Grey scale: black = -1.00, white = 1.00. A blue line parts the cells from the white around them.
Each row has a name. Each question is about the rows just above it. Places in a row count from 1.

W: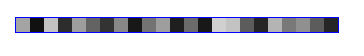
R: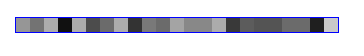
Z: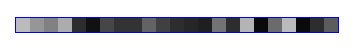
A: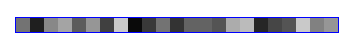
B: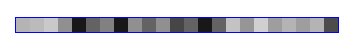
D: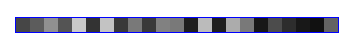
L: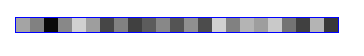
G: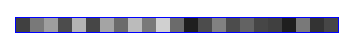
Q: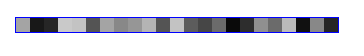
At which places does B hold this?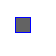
6 10 13 15
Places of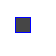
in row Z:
7
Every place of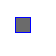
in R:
7 11 20 21
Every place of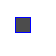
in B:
23
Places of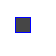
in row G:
6 18 23

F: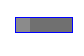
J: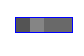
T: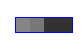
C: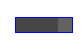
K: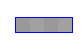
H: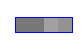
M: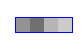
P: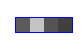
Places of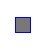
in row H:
1 2
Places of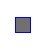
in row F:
2 3 4
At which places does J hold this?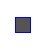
1
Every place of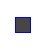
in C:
1 2 3
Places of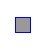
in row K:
1 3

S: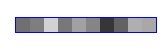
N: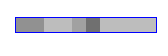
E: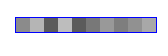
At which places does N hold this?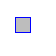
3 4 7 8 9 10
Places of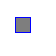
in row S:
2
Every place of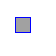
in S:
5

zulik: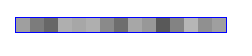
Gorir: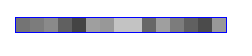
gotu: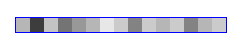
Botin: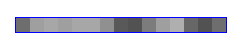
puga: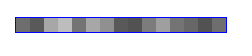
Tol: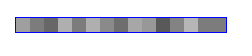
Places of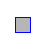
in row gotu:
1 6 11 14
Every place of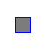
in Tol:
2 5 14 15
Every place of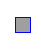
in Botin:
2 4 11

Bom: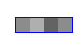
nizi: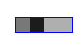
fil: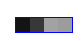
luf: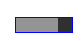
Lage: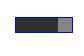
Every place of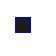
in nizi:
2
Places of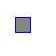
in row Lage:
4
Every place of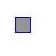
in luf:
1 2 3
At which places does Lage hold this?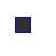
1 2 3

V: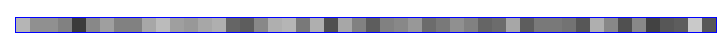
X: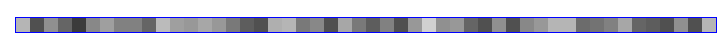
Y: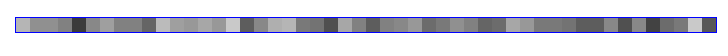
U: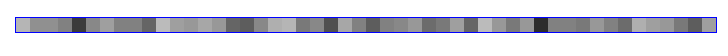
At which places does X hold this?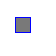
16 21 25
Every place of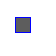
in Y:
17 26 41 42
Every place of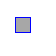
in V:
10 14 24 36
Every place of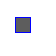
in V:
17 26 37 48
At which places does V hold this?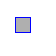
15 19 22 42
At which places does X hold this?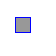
13 15 29 32 38

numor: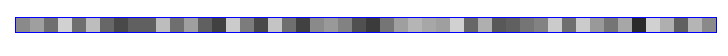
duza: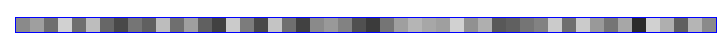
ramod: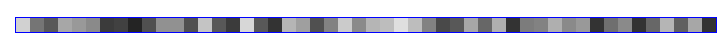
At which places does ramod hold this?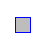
27 29
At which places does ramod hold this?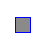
6 25 40 44
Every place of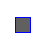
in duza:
10 14 36 48

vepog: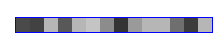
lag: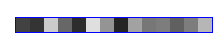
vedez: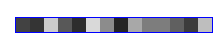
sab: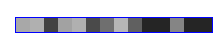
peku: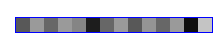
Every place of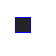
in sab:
10 11 13 14
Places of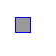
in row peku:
2 4 8 12
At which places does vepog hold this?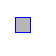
3 5 10 11 14
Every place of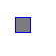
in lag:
11 13

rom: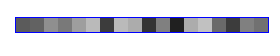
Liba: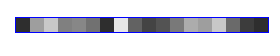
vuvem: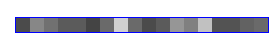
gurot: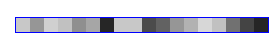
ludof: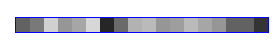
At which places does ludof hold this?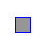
4 11 15
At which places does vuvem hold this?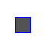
15 16
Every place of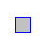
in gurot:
4 15
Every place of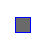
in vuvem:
7 9 18
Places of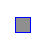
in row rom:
3

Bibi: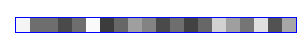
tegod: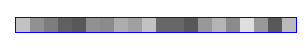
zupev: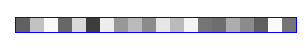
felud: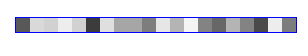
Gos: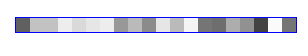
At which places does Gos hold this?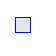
6 11
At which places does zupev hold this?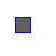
1 18

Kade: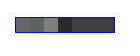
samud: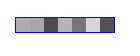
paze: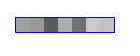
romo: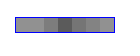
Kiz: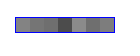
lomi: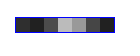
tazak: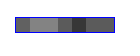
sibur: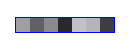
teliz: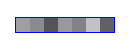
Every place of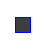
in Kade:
5 6 7
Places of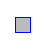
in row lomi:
4
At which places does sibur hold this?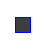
7
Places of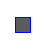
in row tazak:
4 6 7
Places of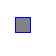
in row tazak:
2 3

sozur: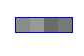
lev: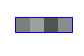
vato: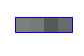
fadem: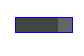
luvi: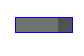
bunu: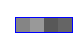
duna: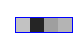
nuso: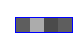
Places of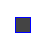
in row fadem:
1 2 3
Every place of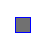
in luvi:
1 2 3

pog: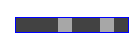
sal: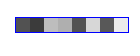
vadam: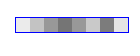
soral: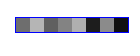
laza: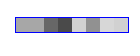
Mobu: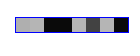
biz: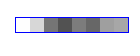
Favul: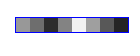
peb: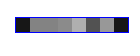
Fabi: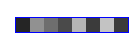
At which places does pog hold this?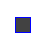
1 2 3 5 6 8
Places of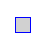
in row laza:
5 8
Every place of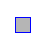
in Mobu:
2 5 7
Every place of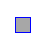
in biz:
8

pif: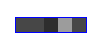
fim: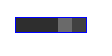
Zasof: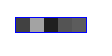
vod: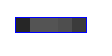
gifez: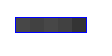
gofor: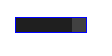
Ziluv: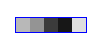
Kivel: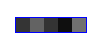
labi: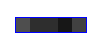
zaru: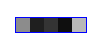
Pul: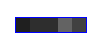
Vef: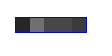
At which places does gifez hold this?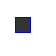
5
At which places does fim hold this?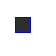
1 2 3
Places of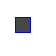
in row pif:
1 2 5
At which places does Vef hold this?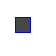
3 4
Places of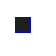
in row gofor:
1 2 3 4
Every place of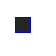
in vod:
1

